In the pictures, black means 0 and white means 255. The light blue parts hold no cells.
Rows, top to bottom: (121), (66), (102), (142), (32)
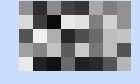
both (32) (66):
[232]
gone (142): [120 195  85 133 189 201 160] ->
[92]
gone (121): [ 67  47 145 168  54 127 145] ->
[139]
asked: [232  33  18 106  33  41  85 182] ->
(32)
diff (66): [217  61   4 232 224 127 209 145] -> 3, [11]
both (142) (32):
[85]

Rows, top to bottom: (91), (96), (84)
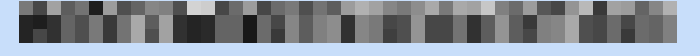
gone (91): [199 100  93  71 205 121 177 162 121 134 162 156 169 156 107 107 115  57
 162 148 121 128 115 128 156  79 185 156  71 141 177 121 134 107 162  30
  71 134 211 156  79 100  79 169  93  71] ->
[87]
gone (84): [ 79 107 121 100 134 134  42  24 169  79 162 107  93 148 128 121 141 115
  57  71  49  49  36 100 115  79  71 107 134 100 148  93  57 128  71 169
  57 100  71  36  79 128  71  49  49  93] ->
[63]

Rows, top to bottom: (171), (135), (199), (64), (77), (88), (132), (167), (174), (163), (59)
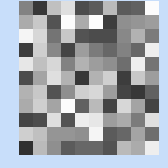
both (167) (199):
[215]
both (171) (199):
[76]

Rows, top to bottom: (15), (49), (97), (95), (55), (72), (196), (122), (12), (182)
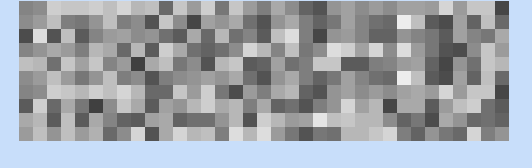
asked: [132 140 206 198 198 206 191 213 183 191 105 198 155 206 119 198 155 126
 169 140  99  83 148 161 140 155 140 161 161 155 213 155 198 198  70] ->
(15)
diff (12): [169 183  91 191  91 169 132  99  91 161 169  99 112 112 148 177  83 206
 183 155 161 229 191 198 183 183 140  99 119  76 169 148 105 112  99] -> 16, [183]
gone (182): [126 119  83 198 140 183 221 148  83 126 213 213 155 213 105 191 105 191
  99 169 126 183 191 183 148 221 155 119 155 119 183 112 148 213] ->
[177]
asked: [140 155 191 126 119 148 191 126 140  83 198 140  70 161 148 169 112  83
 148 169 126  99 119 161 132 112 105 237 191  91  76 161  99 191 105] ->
(49)
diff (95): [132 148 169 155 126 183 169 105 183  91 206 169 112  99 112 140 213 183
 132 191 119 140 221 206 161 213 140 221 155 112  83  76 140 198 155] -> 30, [119]

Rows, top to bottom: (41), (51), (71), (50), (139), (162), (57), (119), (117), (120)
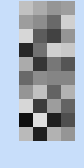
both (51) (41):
[157]
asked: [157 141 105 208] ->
(51)
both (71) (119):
[215]
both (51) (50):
[208]
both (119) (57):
[99]

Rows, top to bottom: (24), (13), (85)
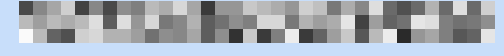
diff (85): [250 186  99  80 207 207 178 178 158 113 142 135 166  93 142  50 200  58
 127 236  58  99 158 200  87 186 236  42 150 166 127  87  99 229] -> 6, [215]
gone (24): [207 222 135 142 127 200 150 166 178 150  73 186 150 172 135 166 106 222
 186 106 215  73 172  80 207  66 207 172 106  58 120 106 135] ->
[192]
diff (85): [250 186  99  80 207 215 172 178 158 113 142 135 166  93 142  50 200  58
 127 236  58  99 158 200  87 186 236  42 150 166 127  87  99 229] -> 7, [178]

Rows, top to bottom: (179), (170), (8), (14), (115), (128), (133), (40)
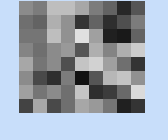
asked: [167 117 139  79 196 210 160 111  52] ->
(115)
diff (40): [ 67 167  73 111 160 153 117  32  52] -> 5, [167]
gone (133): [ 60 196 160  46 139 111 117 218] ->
[105]
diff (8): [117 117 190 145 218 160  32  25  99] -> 5, [224]
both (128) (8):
[145]
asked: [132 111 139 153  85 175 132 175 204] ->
(14)

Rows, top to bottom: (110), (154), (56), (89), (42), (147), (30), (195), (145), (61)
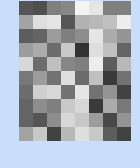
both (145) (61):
[200]
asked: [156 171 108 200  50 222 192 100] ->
(89)
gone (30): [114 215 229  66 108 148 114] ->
[207]
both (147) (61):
[222]

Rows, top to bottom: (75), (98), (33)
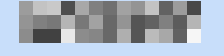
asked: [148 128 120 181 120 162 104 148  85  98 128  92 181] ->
(98)
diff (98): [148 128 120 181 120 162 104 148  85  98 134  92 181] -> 11, [128]

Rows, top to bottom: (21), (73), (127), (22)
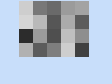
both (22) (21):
[206]
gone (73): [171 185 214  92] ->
[86]
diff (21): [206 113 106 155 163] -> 2, [120]

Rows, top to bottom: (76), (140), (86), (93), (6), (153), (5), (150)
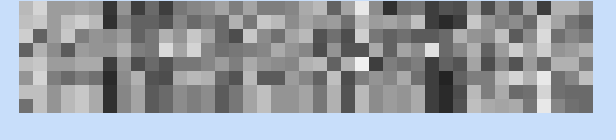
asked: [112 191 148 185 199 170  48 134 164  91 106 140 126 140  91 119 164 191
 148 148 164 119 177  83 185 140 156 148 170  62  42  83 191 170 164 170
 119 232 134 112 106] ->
(150)
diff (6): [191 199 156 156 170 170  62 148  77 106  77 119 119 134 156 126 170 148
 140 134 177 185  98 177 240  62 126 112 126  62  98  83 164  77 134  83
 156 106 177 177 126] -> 11, [83]
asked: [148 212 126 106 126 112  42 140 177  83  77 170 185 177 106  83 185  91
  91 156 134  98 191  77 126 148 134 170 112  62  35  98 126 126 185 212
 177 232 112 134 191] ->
(153)
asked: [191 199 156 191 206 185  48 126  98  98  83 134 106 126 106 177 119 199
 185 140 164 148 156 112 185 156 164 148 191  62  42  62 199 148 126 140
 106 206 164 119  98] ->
(140)

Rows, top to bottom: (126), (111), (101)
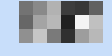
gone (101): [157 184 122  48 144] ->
[198]
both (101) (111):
[184]
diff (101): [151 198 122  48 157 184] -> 1, [144]
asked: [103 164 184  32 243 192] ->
(111)
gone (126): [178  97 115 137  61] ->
[55]

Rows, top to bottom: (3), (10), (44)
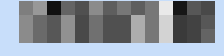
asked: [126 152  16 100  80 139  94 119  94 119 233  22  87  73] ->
(3)
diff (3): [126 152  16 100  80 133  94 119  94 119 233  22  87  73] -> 6, [139]
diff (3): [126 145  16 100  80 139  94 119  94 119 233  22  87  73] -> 2, [152]

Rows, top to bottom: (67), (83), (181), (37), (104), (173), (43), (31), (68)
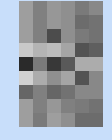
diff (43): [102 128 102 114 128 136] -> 5, [136]
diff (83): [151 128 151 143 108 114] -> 1, [158]
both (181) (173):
[143]
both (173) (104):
[172]
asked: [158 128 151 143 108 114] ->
(83)

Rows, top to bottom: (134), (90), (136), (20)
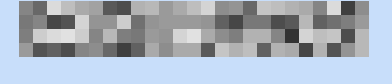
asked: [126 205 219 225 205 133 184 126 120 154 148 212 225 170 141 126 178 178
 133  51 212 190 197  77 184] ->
(136)
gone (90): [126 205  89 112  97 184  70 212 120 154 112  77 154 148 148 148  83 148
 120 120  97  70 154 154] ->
[133]
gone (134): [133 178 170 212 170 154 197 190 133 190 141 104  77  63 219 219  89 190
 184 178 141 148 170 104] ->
[162]

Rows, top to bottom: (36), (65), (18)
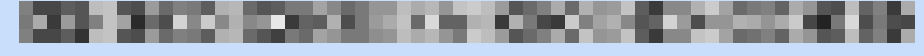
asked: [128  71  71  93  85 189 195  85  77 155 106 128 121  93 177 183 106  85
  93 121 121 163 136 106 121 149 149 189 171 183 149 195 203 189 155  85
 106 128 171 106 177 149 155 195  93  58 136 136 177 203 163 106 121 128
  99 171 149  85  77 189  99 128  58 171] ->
(36)
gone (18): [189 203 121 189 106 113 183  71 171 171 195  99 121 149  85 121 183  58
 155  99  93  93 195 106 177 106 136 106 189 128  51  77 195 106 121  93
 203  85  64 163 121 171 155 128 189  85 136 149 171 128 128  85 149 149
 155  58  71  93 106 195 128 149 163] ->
[142]
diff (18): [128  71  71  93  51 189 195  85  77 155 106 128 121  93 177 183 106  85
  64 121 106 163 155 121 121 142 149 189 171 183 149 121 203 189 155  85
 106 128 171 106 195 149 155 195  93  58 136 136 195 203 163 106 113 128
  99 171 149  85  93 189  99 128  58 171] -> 23, [149]
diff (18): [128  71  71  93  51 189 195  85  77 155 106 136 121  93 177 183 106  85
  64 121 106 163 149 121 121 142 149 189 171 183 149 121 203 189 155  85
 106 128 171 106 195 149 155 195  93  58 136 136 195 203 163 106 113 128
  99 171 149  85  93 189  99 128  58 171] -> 12, [128]
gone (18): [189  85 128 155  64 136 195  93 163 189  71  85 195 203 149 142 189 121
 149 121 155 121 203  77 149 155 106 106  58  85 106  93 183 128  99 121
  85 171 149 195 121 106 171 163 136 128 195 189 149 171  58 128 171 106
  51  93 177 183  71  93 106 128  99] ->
[113]

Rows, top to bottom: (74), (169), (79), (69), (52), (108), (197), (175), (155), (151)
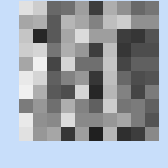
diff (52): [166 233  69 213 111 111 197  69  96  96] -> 2, [240]
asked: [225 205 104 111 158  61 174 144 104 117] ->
(74)
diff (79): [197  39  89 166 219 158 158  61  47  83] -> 9, [54]

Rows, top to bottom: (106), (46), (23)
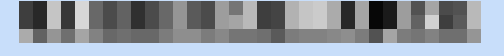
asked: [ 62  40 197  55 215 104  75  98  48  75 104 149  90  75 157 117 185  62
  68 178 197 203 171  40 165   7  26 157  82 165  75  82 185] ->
(106)
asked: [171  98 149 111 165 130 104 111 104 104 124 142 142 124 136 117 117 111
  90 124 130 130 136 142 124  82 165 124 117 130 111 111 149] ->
(23)

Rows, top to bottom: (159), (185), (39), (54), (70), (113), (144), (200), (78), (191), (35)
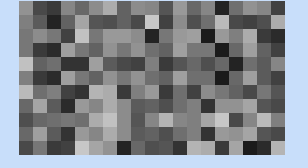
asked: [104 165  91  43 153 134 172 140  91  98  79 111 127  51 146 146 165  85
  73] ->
(200)
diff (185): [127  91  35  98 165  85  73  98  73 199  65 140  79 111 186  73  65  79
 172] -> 7, [79]

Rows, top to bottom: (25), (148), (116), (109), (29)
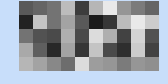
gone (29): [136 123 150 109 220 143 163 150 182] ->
[157]
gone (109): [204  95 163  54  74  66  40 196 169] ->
[46]

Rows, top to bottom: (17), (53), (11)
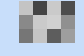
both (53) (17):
[202]
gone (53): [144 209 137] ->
[202]
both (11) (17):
[196]
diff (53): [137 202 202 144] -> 3, [209]
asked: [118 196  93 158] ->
(11)
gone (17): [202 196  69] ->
[77]

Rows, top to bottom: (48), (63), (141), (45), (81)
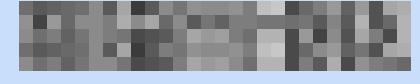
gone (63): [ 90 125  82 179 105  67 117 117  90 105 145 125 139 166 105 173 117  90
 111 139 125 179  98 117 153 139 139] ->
[132]
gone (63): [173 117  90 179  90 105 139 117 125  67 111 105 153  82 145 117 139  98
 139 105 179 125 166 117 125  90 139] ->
[132]
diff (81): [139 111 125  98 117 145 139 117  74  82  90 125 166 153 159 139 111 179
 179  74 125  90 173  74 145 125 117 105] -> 6, [139]
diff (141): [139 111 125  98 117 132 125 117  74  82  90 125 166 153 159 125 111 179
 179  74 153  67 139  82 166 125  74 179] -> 6, [139]
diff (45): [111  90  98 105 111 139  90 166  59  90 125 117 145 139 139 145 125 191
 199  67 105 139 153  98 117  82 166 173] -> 20, [74]
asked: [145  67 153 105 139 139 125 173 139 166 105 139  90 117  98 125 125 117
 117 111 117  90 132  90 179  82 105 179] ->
(63)

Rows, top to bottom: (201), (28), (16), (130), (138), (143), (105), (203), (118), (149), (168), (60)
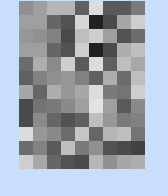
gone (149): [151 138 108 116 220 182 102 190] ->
[198]
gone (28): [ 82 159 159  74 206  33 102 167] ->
[214]

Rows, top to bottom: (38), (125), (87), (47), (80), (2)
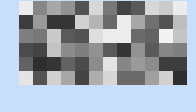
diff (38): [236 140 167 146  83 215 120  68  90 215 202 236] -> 2, [134]
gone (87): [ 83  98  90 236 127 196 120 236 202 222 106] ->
[243]

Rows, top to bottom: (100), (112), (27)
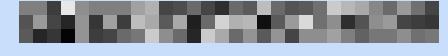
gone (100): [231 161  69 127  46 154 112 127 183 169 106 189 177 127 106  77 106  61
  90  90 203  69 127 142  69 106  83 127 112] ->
[135]
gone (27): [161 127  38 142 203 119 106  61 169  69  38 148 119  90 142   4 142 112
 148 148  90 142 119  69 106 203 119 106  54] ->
[98]
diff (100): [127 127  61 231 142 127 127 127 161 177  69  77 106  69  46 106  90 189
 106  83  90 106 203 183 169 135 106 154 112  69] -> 22, [112]
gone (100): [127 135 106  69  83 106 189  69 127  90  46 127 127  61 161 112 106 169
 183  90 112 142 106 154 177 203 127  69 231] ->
[77]

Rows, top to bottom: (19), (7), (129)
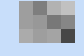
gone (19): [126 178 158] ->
[193]
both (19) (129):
[158]
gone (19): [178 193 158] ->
[126]

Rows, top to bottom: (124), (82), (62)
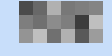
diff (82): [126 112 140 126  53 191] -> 5, [60]
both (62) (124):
[177]
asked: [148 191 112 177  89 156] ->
(62)
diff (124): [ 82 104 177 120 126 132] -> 1, [75]
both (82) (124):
[126]

